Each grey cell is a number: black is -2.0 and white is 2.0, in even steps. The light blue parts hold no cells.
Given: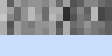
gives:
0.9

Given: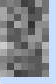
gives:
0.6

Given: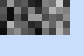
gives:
-0.6

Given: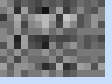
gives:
-0.1

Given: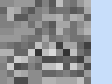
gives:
-0.4

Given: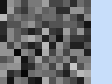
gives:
-1.7
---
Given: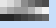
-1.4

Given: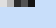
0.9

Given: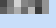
0.1

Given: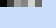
-0.9

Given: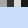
-1.2

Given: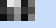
-1.0

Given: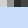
0.3

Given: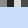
-1.4

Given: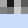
-0.2
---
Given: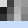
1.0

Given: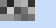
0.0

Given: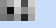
0.4

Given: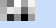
0.2

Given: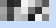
1.0

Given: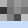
-0.8
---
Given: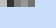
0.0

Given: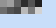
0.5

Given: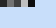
-1.0

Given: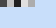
0.7

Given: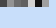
0.3

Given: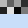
0.5
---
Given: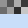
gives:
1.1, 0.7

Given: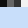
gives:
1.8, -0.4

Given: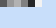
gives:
1.8, 0.8

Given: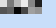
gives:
1.7, 1.5

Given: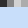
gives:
1.3, 0.7

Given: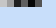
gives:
1.1, 0.5

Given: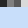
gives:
1.4, 0.0

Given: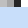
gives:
2.0, 1.0
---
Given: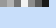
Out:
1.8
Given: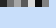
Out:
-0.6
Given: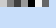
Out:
0.4
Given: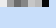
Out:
0.1
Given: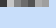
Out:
-0.3
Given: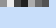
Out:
-1.5
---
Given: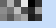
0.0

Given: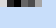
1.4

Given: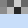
0.2

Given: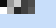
2.0

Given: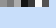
0.3

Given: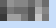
-1.1
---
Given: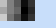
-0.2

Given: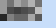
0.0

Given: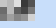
0.5

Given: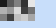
-1.0

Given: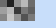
1.1

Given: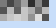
1.1

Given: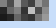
-1.4

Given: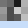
-0.8

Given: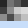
-0.8

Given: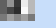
0.5
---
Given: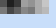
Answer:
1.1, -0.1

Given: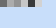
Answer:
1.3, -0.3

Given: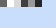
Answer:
-1.4, -0.4

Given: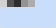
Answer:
0.7, 1.3

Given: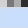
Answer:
-1.3, 1.3

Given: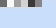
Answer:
0.1, -0.3
